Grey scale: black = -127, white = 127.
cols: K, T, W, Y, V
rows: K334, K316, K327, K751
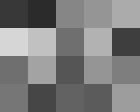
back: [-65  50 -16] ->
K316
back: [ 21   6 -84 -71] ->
K334

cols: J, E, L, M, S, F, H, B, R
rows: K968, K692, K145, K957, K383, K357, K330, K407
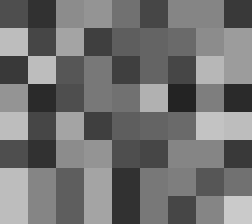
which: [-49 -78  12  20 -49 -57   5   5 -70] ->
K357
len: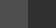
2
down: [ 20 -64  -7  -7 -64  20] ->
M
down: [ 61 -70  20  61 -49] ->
J
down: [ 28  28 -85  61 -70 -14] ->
R
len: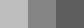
3

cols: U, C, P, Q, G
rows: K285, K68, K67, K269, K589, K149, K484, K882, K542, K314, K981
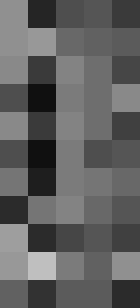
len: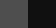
2
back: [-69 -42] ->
K285
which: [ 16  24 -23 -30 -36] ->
K68

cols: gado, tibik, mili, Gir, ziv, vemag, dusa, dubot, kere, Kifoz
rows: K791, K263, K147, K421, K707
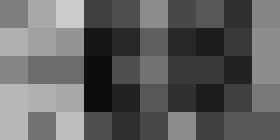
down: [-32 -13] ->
vemag
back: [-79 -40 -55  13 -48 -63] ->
K791
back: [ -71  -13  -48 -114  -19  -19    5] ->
K147

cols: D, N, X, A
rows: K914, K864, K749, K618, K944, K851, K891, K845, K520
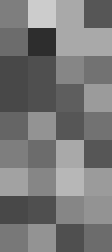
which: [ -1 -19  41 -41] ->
K851
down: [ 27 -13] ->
A
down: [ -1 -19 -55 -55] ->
D
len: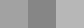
3
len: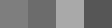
4
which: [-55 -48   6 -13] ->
K749

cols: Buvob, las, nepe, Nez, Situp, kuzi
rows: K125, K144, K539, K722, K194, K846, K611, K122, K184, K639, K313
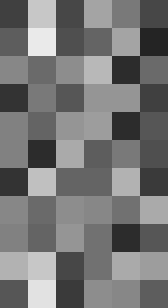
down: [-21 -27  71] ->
las
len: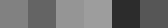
6
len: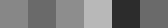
6

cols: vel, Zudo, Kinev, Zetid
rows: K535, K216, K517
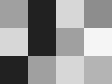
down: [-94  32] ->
Zudo
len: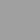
1
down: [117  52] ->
Zetid
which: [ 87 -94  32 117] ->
K216
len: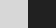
2
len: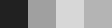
4

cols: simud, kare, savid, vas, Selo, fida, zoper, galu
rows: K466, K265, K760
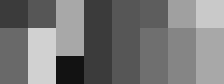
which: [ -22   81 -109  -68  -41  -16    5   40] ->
K760
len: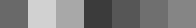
7
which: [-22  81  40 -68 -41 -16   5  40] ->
K265
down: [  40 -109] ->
savid

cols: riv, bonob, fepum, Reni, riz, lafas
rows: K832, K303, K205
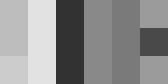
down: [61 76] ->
riv
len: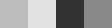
4
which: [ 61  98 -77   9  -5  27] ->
K832
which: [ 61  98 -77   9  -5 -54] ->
K303

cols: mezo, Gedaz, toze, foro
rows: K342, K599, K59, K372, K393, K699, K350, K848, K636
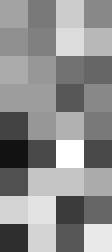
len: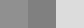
3
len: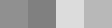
4
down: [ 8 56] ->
foro
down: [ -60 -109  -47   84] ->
mezo
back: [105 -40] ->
K636
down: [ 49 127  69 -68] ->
toze
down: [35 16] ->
mezo

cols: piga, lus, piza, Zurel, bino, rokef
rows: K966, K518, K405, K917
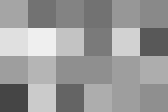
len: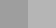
2
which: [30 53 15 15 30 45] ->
K405
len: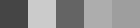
5

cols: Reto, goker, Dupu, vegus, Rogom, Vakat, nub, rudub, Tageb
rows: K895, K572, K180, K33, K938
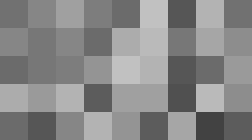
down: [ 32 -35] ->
Vakat
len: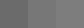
3
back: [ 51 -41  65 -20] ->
K895
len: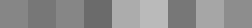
9
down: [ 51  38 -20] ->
rudub

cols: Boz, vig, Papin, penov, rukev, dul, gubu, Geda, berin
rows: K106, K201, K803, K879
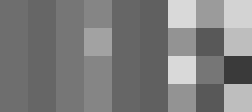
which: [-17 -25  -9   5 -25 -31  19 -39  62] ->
K879
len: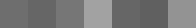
7

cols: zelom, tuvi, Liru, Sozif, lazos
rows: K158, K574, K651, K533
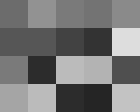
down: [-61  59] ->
Liru
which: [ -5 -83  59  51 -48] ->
K651
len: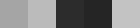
5
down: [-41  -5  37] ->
zelom
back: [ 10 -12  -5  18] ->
K158
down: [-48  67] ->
lazos

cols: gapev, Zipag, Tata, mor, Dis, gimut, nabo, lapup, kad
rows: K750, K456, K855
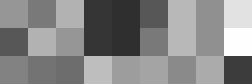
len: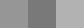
3
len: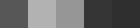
5
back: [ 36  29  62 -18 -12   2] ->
K855
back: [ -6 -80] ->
K456
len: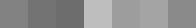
7
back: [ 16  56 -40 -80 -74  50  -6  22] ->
K750
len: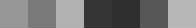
7

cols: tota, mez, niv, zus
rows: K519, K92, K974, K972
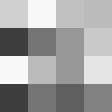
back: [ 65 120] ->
K519
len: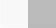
2

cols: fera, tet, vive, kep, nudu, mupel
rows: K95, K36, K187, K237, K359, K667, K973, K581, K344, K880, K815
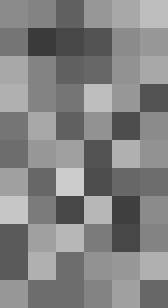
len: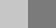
2
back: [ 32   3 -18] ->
K815
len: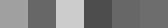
6

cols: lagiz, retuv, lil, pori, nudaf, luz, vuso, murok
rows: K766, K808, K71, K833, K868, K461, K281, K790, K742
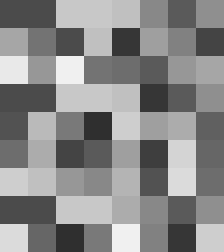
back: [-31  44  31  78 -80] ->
K868
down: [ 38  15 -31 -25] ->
murok
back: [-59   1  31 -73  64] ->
K808

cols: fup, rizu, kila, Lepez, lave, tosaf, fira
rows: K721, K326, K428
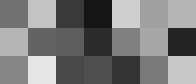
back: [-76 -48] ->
K428
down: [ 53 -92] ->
fira

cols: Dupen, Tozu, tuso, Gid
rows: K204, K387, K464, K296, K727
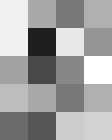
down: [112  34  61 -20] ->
Dupen
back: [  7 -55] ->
K464
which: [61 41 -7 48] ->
K296
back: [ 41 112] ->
K204
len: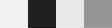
4
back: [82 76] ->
K727

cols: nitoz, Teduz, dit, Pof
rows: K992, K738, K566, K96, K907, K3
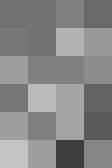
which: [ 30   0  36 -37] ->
K907
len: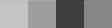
4
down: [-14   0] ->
Teduz

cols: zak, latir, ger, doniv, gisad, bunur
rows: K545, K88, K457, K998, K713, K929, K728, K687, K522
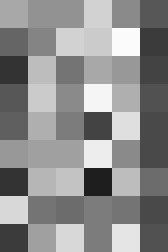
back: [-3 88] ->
K522
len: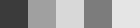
5
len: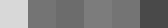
6

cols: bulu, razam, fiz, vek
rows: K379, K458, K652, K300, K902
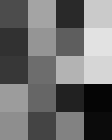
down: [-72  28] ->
bulu
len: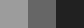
3
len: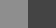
2
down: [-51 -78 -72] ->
bulu
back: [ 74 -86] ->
K379

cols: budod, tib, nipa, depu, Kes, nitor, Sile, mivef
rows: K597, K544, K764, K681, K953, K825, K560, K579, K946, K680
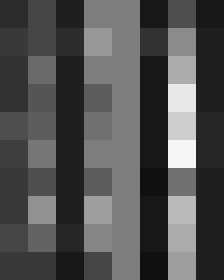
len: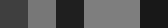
6
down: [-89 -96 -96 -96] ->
mivef
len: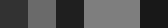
6

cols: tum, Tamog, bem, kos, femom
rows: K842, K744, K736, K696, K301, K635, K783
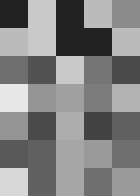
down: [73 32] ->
bem
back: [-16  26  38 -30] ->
K635
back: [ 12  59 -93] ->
K842
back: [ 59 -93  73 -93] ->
K842
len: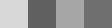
4
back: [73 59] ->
K744
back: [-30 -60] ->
K301

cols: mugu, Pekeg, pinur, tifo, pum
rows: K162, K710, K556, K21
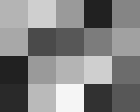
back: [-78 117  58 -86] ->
K21
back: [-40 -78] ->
K21
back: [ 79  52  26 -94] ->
K556

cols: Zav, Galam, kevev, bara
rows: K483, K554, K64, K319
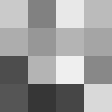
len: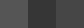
3
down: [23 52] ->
Galam
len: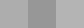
3

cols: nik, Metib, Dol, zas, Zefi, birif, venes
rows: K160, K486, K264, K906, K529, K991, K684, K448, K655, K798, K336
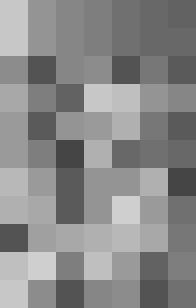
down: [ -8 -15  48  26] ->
birif
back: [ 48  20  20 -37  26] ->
K684
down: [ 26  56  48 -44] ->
nik
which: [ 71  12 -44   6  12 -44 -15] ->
K336

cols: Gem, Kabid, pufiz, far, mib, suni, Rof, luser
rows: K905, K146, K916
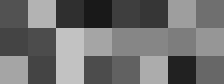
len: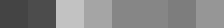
8
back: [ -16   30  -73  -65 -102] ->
K905
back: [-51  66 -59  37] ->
K916

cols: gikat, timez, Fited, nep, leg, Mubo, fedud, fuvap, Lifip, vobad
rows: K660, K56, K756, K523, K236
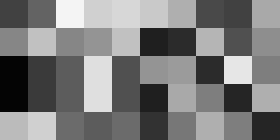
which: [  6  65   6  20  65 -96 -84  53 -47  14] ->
K56
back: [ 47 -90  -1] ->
K523
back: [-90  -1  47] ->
K236
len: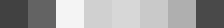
8

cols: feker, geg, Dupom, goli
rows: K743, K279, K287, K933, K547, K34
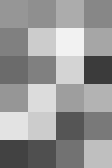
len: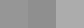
3
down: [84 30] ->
Dupom
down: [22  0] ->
feker
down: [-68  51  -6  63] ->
goli

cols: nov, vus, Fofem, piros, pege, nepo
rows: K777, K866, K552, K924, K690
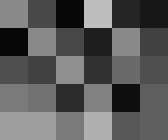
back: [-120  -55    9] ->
K777
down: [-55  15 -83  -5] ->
Fofem
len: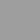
1
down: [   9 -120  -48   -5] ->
nov

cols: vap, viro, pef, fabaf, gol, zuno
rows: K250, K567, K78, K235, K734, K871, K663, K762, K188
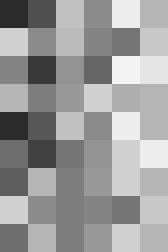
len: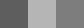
3
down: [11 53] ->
viro
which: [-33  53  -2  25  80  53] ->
K663
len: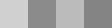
4
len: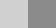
2
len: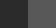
2
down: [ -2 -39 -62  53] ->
viro

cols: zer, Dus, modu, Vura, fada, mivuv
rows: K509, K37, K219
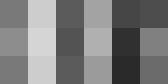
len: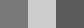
3
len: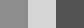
3
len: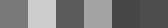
6
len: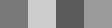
4

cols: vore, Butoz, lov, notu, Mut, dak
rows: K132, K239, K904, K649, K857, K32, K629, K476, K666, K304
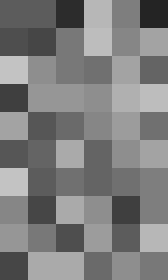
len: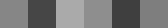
6
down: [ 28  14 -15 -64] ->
Mut
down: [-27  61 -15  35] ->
dak
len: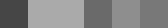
6

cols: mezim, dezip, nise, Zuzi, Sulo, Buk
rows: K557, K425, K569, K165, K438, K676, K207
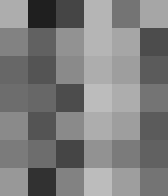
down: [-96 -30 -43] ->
dezip
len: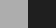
2
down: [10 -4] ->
mezim
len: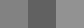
3

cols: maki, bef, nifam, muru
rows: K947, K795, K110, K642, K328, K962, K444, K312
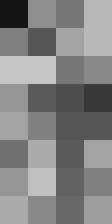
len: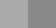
2
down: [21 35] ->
maki
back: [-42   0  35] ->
K328
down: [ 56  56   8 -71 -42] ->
muru
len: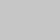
2
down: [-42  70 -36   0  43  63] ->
bef

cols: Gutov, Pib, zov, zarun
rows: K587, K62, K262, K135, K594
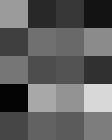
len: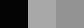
3
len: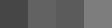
4
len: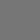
1

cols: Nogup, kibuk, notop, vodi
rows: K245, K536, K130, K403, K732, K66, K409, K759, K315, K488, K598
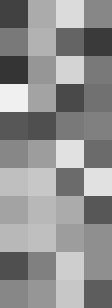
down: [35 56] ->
Nogup
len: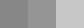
3
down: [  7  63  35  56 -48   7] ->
Nogup

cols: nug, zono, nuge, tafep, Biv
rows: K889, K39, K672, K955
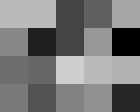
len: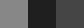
3
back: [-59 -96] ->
K39
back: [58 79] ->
K672
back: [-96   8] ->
K39
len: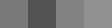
4

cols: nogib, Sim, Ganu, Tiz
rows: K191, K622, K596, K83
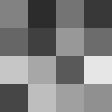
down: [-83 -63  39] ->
Sim
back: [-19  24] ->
K622
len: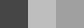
3
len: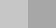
2

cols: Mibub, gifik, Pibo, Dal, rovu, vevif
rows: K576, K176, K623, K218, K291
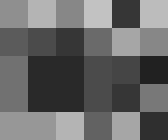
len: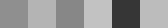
6
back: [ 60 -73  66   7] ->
K576
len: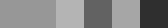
6
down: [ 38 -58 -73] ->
rovu

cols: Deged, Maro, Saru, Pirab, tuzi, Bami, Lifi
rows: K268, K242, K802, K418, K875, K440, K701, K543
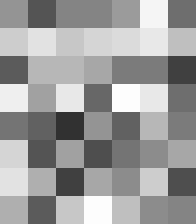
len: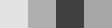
4
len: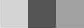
3
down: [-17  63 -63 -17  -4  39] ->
Lifi
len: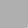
1
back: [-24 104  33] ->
K418
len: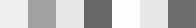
7

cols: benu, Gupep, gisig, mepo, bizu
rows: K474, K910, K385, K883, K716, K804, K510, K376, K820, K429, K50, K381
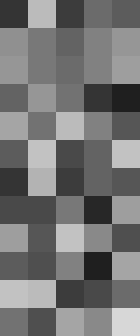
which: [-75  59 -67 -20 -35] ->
K474
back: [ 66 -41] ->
K820
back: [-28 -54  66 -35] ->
K804
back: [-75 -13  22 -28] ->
K883

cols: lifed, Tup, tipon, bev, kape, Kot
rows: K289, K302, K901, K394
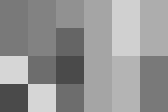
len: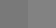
2
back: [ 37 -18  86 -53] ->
K394
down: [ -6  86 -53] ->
lifed
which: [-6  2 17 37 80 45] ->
K289
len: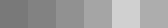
6
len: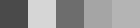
5
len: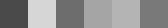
6

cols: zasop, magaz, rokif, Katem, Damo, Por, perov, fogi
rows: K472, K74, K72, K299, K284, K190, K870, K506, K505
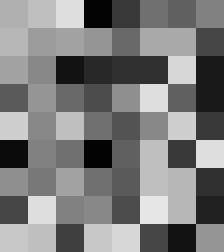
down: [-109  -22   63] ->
rokif
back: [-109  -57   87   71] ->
K505
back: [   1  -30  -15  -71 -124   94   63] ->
K472

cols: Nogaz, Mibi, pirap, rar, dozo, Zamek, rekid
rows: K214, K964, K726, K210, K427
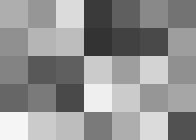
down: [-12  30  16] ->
rekid
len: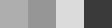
4
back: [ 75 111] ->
K210

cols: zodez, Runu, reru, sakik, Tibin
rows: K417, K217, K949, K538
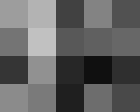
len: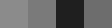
4
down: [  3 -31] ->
sakik
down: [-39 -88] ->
reru
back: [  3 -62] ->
K417
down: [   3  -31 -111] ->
sakik
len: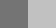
2
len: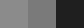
3

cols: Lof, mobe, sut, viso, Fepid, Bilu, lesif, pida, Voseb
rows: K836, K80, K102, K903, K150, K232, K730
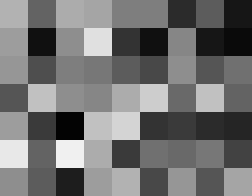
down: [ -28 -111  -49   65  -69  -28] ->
mobe
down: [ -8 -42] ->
pida
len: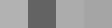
4
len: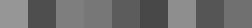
9

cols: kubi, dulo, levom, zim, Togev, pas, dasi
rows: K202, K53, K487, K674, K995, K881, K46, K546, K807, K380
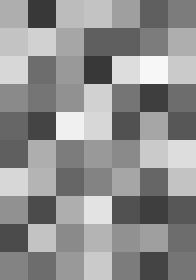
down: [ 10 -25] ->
kubi
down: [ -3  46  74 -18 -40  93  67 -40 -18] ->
dasi
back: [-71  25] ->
K487
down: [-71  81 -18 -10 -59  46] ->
dulo
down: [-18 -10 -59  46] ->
dulo
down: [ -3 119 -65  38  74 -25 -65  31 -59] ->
pas

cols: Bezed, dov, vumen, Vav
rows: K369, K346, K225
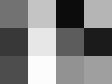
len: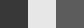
3
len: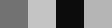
4
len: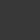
1
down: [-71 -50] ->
Bezed
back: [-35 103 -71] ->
K346
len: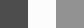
3

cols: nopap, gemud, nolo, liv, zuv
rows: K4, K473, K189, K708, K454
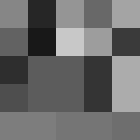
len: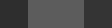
4
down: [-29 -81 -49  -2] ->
nopap
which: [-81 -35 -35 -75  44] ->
K189

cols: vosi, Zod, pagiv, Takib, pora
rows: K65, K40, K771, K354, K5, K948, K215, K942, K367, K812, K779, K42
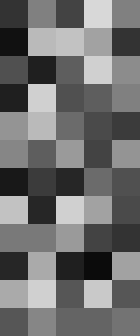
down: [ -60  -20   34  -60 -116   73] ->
Takib
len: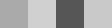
4
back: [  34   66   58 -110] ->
K40
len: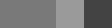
4
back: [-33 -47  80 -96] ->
K354
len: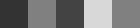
5
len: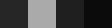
4

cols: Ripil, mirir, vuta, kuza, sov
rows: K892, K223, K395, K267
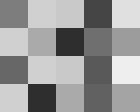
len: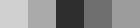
5
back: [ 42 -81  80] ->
K267
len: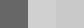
3
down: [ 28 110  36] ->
sov
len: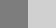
2
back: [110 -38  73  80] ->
K395
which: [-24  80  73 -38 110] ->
K395

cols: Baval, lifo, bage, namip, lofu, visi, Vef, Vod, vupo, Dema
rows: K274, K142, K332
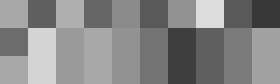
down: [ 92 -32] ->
Vod
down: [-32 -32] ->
Vod
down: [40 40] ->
namip
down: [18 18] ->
lofu
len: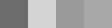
4
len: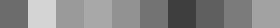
10
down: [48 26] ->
bage

